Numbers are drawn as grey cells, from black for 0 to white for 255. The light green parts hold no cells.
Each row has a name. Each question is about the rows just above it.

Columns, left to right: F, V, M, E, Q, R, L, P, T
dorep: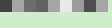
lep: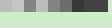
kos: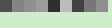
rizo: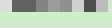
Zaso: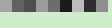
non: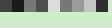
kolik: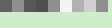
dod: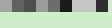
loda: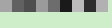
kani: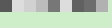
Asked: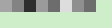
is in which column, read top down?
Q
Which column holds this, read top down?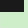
R
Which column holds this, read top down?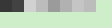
L
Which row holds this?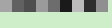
Zaso
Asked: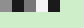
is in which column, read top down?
R
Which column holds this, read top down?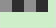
T

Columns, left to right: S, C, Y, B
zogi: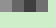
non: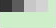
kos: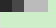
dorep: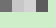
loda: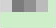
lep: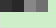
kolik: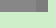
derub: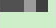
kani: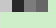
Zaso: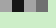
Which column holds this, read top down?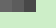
C
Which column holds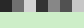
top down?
S
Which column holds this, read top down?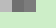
B
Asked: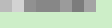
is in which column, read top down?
Y
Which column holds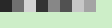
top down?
S
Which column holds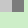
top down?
C
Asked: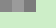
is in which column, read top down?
Y

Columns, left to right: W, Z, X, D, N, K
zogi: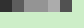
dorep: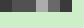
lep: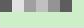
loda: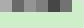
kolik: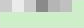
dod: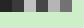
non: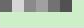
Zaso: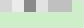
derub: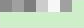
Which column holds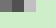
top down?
K
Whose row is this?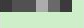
dorep
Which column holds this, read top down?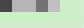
N

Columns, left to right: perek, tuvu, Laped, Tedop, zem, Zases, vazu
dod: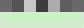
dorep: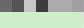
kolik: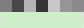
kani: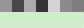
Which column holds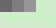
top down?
perek
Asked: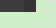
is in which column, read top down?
Tedop
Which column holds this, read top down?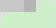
Laped
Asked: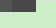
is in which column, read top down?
tuvu
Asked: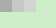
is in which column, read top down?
zem

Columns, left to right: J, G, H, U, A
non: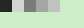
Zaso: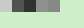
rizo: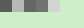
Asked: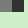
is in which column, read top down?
H
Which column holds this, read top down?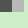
G
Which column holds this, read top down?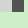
G

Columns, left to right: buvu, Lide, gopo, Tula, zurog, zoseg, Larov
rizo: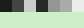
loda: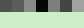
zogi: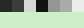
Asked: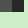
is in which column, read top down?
buvu
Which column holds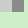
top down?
gopo

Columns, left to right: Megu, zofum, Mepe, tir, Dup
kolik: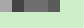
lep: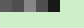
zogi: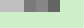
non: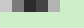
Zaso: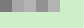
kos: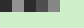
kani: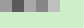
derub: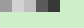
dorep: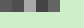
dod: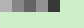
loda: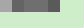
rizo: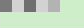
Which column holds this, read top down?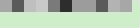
Megu
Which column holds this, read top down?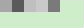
Megu
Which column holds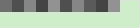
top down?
tir
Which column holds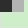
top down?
Mepe
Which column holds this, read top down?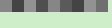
tir
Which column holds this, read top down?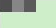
tir
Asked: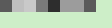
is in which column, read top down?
Megu

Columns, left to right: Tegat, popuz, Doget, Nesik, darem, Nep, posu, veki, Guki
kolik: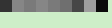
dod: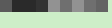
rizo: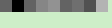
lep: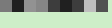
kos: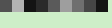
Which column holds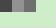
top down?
posu
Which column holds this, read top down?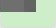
Nep
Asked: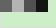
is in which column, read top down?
Guki

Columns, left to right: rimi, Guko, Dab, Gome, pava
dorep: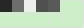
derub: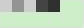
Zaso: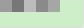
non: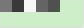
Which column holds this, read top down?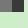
Guko
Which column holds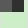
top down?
pava
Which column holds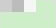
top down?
Dab
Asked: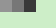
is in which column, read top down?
Guko

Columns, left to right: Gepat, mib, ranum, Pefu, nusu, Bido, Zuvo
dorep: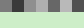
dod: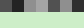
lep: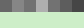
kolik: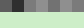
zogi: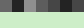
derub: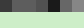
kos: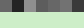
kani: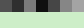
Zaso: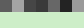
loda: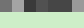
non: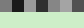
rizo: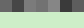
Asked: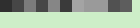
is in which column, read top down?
Zuvo
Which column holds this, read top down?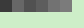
Gepat

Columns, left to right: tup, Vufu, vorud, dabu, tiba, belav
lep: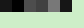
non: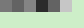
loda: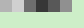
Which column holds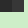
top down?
dabu
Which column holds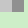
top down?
belav
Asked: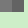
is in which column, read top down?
tiba
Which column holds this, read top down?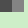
vorud

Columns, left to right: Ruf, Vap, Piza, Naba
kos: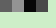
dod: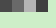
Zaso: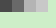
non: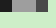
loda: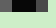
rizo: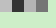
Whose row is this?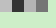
rizo
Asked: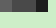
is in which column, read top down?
Ruf
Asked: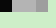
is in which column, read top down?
Piza
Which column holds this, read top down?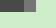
Naba
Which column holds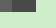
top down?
Ruf

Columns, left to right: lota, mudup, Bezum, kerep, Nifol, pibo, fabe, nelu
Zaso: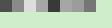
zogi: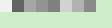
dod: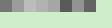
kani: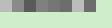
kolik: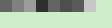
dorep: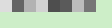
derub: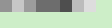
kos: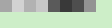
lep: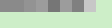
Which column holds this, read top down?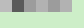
Bezum
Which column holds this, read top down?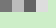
lota

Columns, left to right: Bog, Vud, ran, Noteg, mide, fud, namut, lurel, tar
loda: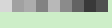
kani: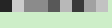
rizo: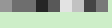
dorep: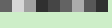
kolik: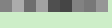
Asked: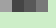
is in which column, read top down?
lurel
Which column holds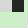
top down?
Bog
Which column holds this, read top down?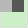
mide
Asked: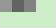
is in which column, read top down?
Bog
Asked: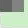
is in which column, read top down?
Bog
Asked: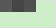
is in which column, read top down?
mide

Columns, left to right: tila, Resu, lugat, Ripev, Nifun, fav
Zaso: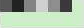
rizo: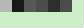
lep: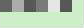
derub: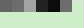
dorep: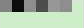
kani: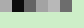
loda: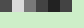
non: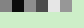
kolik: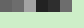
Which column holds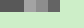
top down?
lugat
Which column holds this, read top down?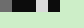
Resu

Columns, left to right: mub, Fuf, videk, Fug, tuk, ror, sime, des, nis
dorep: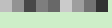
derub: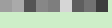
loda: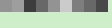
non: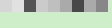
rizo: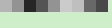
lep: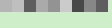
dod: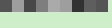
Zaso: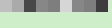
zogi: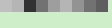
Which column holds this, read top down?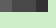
videk
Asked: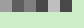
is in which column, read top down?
sime

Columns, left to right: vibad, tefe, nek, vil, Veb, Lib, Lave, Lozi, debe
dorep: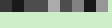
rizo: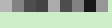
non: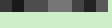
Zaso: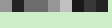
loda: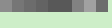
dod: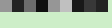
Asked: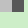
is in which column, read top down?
Lib
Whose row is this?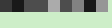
dorep
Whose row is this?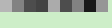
rizo
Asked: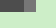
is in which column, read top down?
Lib
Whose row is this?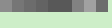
loda
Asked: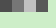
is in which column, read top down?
Lib

